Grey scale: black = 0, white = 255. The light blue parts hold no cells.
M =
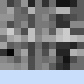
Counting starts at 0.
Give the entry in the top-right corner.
93
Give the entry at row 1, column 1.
163
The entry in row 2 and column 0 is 148
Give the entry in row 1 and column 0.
136
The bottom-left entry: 148
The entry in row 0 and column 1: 65
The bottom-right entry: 109
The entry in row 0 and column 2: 93
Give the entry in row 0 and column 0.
136
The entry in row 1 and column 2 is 109
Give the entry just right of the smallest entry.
121
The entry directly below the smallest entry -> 121
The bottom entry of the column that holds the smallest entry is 148
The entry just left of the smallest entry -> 50
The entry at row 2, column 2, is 109

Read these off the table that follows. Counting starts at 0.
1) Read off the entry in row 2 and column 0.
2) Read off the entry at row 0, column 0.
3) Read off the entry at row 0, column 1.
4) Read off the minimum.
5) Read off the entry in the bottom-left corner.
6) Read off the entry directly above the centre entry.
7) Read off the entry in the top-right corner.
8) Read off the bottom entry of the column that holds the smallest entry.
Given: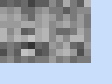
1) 169
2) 93
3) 106
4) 51
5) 122
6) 169
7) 181
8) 106

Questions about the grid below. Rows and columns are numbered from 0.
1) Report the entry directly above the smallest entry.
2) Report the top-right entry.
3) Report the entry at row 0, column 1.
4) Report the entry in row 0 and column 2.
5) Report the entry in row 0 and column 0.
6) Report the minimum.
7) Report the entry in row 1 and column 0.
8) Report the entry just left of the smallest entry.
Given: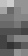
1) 105
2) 148
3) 206
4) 148
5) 194
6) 51
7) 164
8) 67

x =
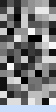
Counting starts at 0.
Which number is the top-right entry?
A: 31
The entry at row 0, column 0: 31
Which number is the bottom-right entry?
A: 248
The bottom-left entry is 58
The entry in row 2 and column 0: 190
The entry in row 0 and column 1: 88
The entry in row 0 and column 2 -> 44
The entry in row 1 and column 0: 72
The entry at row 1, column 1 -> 190

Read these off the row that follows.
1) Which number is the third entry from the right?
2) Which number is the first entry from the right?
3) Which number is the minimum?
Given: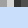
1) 214
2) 80
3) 52

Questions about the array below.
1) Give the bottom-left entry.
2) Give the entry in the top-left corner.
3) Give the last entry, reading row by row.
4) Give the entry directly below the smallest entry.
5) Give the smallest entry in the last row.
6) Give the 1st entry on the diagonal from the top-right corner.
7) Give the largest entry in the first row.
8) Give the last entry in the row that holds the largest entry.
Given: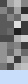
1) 119
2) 74
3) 191
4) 178
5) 74
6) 132
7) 191
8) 59

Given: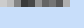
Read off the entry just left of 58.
133
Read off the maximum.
204
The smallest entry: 58

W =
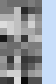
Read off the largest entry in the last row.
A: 220
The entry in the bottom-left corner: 65
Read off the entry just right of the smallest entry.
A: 79
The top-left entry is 124
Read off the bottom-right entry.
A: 79
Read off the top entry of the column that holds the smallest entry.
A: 108
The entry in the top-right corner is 108
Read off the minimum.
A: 10
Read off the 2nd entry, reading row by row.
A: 108
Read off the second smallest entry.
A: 24
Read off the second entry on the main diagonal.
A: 124

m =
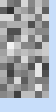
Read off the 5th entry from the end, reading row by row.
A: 64
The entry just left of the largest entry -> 135
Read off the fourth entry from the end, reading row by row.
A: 190
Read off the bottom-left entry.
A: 135
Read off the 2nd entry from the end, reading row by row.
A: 108
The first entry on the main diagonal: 202
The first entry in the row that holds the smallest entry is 93
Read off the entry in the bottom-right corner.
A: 174
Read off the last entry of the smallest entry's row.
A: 93
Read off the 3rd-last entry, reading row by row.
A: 190
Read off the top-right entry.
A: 149
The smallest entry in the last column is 64
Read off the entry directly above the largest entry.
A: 93
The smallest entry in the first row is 108
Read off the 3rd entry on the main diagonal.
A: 108
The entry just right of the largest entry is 202
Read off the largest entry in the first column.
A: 216
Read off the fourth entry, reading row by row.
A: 216
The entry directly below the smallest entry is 216
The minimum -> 48
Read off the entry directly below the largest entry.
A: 216

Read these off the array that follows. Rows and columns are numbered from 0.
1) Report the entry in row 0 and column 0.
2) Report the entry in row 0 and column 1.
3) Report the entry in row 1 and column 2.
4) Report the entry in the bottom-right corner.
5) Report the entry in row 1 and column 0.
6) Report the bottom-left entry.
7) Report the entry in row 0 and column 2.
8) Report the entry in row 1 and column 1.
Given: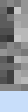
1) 120
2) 135
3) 198
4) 120
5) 105
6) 135
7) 120
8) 52

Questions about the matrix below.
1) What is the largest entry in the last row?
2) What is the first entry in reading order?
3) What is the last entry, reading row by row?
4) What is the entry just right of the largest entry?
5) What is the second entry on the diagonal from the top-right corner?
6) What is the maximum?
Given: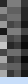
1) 169
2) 39
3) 24
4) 39
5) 96
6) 198

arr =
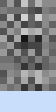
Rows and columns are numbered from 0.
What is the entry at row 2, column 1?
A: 182
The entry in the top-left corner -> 99
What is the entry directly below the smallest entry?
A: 53
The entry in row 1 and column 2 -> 112
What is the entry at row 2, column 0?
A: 83
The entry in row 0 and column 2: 83
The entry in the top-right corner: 139
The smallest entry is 21
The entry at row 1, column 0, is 127
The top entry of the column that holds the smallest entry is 198
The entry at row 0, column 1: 154
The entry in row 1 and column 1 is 112
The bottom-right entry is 99
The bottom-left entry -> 139
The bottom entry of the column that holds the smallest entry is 53
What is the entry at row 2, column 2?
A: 69
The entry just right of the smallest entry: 99

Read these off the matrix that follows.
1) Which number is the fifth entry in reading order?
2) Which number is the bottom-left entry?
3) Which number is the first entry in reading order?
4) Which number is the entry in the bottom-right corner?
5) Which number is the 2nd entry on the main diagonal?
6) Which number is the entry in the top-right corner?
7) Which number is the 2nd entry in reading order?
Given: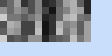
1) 80
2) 205
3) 80
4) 160
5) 107
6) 37
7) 107
